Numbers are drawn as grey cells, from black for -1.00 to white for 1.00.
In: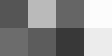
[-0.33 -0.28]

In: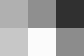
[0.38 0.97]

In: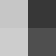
[ 0.55 -0.38]

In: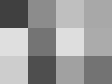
[-0.50 -0.09  0.26]

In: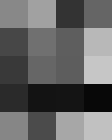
[ 0.07 -0.12 -0.27 -0.94]

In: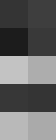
[-0.59 -0.55]
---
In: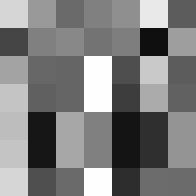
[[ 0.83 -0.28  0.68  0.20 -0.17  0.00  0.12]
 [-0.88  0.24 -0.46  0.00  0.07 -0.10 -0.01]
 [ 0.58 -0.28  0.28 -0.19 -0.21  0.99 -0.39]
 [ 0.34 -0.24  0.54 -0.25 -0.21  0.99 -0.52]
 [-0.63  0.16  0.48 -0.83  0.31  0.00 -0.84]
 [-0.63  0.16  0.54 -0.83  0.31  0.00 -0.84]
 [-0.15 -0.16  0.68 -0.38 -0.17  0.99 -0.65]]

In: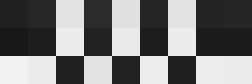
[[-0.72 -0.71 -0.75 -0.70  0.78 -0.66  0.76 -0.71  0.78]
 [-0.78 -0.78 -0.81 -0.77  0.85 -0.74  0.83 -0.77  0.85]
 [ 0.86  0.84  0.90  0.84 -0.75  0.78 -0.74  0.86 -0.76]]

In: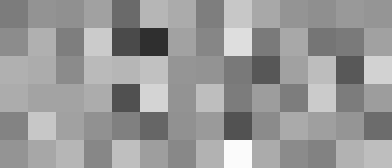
[[ 0.20  0.17 -0.03  0.15  0.13  0.26 -0.17  0.43  0.34 -0.01  0.56  0.32
   0.16  0.12]
 [-0.04  0.26  0.10  0.38 -0.01  0.59 -0.42 -0.63  0.27  0.05  0.74 -0.04
   0.32 -0.08]
 [-0.31  0.65  0.38  0.35  0.09  0.46  0.43  0.51  0.17  0.15 -0.05 -0.32
   0.26  0.48]
 [-0.03  0.23  0.35  0.28  0.28  0.35 -0.37  0.66  0.15  0.49 -0.03  0.23
  -0.02  0.59]
 [ 0.17 -0.15  0.03  0.56  0.26  0.14  0.00 -0.20  0.14  0.21 -0.36  0.09
   0.33  0.25]
 [ 0.40  0.49  0.16  0.31  0.43  0.06  0.50  0.24  0.07  0.40  0.97  0.34
   0.09  0.02]]

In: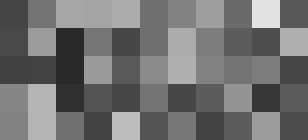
[[ 0.77 -0.32 -0.46 -0.10  0.31  0.29  0.35 -0.13  0.01  0.24 -0.17]
 [-0.39  0.37 -0.43  0.22 -0.68 -0.08 -0.44 -0.13  0.34 -0.03 -0.28]
 [-0.03 -0.45 -0.49 -0.48 -0.68  0.21 -0.30  0.08  0.38  0.02 -0.10]
 [-0.58 -0.28  0.05  0.41 -0.63 -0.34 -0.44 -0.09 -0.44 -0.28  0.16]
 [ 0.22 -0.40  0.02  0.41 -0.11 -0.48  0.48 -0.34 -0.07 -0.48 -0.28]]

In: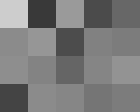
[[-0.41 -0.19  0.61 -0.55  0.21]
 [ 0.01 -0.03  0.09  0.18 -0.40]
 [ 0.04  0.15  0.11  0.03 -0.21]
 [-0.08 -0.03 -0.47  0.09  0.05]]

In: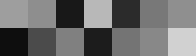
[[-0.06  0.12  0.24  0.11 -0.81  0.44 -0.66]
 [ 0.07  0.64 -0.89 -0.41  0.00 -0.78 -0.09]]
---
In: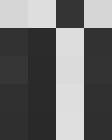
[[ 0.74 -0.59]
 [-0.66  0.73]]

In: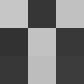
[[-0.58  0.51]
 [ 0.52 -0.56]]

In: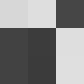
[[ 0.74 -0.45]
 [-0.53  0.74]]

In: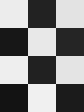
[[-0.73  0.78]
 [ 0.82 -0.71]]

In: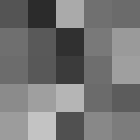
[[-0.66  0.33]
 [-0.30 -0.62]]

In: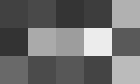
[[-0.43 -0.59]
 [ 0.33  0.23]]

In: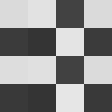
[[ 0.77 -0.48]
 [-0.59  0.79]]

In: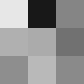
[[-0.81  0.04]
 [ 0.34 -0.11]]
